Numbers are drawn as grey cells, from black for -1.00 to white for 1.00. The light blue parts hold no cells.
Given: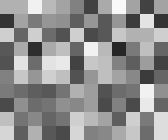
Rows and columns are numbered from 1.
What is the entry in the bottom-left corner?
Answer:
0.68
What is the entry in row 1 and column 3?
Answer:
0.89
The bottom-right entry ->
0.73
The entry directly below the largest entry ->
0.18
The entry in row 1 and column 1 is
0.39
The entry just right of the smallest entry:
-0.04
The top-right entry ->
0.28
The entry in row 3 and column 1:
0.62
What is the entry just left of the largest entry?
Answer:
0.33
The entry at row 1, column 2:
0.39
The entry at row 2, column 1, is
-0.59
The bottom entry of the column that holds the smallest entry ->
0.33
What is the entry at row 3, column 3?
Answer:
0.62
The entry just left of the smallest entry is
0.45
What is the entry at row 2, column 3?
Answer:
-0.04
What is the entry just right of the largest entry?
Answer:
0.28

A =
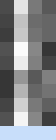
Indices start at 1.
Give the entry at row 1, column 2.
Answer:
0.79
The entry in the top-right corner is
-0.30
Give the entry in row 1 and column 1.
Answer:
-0.41
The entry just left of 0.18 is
-0.58
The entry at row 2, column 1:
-0.47
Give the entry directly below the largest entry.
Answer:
0.85
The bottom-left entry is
-0.36
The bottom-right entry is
-0.52
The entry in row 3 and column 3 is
-0.10
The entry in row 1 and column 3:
-0.05

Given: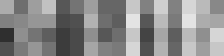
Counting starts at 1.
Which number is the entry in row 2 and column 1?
0.01
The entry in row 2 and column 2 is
0.07
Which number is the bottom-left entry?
-0.37
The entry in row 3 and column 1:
-0.63
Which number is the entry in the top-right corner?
0.07
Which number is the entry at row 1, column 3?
0.24
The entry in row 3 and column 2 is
0.12
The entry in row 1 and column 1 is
0.35
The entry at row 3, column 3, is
-0.09
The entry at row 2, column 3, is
0.18

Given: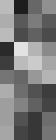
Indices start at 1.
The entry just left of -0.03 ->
-0.30
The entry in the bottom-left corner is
0.30
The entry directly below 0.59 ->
0.19
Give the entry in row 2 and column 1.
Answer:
0.36
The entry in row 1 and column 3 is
-0.19
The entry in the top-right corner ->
0.13
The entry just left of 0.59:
0.47
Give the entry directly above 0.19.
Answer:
0.59
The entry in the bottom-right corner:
-0.08
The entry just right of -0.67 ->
0.77
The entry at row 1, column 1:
0.47
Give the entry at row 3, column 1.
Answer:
0.47

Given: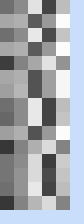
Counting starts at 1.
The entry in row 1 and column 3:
0.77
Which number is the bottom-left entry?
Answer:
-0.57
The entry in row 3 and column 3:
0.82
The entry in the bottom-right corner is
0.03
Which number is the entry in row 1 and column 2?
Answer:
0.09
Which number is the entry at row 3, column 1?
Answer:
-0.13
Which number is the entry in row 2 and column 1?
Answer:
0.31
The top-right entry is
0.48
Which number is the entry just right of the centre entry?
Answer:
-0.47
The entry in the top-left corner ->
-0.13
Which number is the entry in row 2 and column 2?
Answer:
0.37

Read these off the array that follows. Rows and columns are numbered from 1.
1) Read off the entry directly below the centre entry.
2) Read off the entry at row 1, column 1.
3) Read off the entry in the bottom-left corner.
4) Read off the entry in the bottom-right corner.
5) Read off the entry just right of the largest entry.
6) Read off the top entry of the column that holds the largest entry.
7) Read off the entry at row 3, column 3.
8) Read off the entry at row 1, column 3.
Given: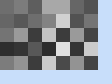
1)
-0.65
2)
-0.14
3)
-0.03
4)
-0.47
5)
-0.59
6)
0.32
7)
-0.53
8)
-0.26

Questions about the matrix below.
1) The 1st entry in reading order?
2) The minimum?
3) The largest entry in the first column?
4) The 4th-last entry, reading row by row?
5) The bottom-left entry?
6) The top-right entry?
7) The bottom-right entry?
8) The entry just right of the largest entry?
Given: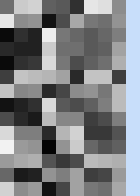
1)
-0.13
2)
-0.97
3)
0.90
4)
0.27
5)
0.65
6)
0.10
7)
0.32
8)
0.21

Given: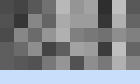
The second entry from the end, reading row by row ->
0.38
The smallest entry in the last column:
-0.31
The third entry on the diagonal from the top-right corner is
-0.11
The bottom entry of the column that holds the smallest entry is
-0.06
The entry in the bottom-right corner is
0.06
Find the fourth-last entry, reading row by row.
0.11
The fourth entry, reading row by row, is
-0.11
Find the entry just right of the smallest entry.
0.49
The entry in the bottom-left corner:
-0.26
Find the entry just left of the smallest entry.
0.27
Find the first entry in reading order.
-0.41
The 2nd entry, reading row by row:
-0.47
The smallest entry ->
-0.64
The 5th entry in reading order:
0.44
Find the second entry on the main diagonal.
-0.58

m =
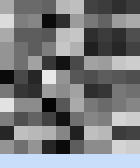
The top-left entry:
0.33
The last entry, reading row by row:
0.61
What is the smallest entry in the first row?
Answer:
-0.64
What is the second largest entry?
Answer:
0.77
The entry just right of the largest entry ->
0.16
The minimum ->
-0.97
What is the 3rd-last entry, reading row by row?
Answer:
0.10
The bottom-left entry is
0.16
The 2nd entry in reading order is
-0.17
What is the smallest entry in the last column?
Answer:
-0.53
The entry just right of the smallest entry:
-0.32
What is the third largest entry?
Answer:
0.72
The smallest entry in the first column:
-0.92
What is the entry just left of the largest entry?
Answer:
-0.70
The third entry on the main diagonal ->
-0.27
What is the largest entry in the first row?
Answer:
0.50
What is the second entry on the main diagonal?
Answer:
-0.01
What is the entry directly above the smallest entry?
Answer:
0.22
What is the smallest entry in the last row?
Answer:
-0.92
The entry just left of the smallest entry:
0.10
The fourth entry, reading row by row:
-0.22
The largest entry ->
0.83
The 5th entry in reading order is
0.44
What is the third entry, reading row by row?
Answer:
-0.17
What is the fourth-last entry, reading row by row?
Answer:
0.10

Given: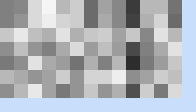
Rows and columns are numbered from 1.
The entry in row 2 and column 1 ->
0.00
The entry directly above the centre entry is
0.56
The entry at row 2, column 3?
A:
0.71
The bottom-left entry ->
0.11
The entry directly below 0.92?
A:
0.87
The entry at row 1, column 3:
0.71
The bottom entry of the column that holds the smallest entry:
-0.38
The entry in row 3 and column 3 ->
0.50
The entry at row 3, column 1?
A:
0.56
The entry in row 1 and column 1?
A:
0.00
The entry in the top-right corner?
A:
-0.10
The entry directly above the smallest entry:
-0.43
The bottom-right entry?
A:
0.71
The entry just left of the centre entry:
0.71
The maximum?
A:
0.92
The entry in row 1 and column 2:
0.06
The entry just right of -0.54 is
0.44
